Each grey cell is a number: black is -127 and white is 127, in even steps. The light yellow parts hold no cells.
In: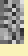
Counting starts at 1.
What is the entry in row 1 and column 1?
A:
-20
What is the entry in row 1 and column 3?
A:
52
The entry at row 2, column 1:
-20
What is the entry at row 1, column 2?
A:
-66
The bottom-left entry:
-20
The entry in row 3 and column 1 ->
-20
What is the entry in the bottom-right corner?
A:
23
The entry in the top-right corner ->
94

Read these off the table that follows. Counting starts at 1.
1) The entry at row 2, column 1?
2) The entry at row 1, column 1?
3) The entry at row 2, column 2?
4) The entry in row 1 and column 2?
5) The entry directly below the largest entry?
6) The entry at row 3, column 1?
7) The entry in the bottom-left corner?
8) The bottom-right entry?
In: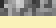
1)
-83
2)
-83
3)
55
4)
-16
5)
69
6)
-16
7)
-30
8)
0

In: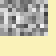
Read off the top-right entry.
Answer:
76
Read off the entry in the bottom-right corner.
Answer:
88
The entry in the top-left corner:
64
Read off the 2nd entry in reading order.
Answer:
8
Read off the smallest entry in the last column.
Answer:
-66
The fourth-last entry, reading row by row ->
24
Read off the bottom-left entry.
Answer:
24
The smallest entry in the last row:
-35
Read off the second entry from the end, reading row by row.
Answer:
8
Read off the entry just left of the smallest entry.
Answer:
64
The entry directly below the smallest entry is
-20
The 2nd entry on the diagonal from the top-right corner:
76
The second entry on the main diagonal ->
8
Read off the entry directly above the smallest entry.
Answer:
39
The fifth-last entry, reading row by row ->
-20
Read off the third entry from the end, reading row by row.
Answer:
52
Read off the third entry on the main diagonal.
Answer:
-35
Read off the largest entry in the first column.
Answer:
88
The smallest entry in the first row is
-35
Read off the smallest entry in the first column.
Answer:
-5
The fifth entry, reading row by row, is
39
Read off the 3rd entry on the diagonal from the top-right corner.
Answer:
8

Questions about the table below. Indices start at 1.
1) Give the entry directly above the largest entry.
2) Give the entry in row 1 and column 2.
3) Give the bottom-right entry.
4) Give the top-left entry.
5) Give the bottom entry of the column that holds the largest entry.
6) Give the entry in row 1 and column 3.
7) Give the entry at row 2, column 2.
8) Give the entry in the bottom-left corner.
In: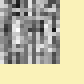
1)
85
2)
-14
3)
-1
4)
85
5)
-53
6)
-53
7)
72
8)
99

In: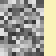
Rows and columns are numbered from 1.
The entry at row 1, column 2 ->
-3
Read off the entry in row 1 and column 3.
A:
82
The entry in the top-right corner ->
-44
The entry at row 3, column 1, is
39
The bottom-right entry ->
-60
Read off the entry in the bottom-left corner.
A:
97
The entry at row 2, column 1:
53
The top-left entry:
-16
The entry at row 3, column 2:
53
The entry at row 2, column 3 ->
53

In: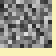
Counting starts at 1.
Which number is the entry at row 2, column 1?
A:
-94
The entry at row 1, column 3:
5
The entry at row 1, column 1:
-53
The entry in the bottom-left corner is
64
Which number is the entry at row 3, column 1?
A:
-69
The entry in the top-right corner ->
18
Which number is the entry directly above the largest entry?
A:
-53
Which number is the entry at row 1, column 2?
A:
-7
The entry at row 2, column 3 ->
-53
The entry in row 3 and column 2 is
-53
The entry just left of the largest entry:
18
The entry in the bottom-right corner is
-53
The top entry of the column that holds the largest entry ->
-7
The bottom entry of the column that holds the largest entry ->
5
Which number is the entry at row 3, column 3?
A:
32
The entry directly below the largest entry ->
-38

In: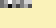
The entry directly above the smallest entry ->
122
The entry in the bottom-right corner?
-46
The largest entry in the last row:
43
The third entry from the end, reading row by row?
-1
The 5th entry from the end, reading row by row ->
14

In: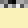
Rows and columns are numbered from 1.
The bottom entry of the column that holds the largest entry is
111
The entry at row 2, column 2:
-55
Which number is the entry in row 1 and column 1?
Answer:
-14
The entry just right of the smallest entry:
30

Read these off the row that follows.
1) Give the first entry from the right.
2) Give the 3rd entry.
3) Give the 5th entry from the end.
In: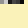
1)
-117
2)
-101
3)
78

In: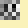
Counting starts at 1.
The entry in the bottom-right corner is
33
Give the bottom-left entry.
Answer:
49
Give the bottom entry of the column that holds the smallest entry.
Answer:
-70
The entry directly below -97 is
-83
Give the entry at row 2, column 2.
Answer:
-97
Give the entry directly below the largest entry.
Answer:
104
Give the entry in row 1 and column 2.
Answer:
18

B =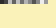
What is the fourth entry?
-29
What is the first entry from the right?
25
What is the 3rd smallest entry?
-44
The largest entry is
108

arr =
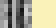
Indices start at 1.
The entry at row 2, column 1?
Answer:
33
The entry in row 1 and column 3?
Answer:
-94
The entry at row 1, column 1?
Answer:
21
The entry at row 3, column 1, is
21
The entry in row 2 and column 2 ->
48
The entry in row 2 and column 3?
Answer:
-53
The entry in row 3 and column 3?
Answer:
-81
